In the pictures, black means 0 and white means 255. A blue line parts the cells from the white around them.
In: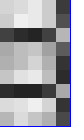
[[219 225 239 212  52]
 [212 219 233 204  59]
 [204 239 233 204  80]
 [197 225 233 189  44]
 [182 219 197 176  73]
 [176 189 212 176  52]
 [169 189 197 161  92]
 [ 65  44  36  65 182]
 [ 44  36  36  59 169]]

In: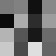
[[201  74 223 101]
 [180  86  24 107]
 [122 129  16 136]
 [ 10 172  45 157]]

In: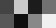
[[ 88  14 136 240]
 [ 68 201  28 113]]

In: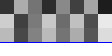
[[206  64 122 200 108 192  78 233]
 [186  72 130 186 116 172  86 220]
 [ 51 172 116  44 137  64 165  29]]

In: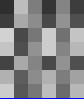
[[210  73 119 204 113 196]
 [204  87 119 189 107 183]
 [196  79 146 204 132 183]
 [177  93 140 177 125 162]
 [ 67 169 132  73 146  79]
 [ 61 169 140  73 146  79]
 [ 47 189 125  53 132  61]]

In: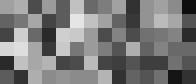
[[214 222 167  56 201 119 155 125  84 174  99 131 105 105]
 [161 174  76 155  92 193 105 125 161  50 147 161 139  14]
 [ 99 119 167  68  92 229 193 161  99  56 147 187 167  84]
 [ 92  50 174 139 147 139 139 180  50  99  84 113  21  50]
 [ 68 207 105  42 207 201 155  76 131  76 113 119 131  42]
 [ 42 193 167 180  68  76 187  68  62  84  62  62 113  84]]

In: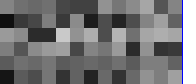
[[154 139  43  43 201 146 174  77 180 112 166 174 166]
 [132 112 105 112  71  65  65 146 118 139 166  85 132]
 [126  85 139 154 160  71 132 118 154  43 146  51  57]
 [ 91 112 105 118  91  98 105  98 112  91 126 126  98]
 [ 21  91  77 118  51  98  35 105  51 105 146 126 160]
 [ 15  57  71 126  57 139  29  77  35  77 132 160  98]]

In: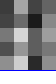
[[143 206  41 143]
 [120 213  94 158]
 [ 79 150  94 120]
 [ 67 107  27 136]
 [ 60 165  67 100]]
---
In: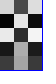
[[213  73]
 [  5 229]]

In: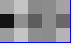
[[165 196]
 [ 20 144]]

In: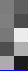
[[124  95]
 [127  76]]

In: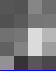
[[86 83]
 [81 90]]

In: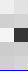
[[239 226]
 [208 212]]

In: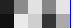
[[ 33 139]
 [ 17 234]]

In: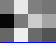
[[126 232]
 [  6 122]]

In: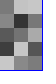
[[122 195]
 [135  52]]

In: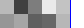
[[185  64]
 [150 166]]
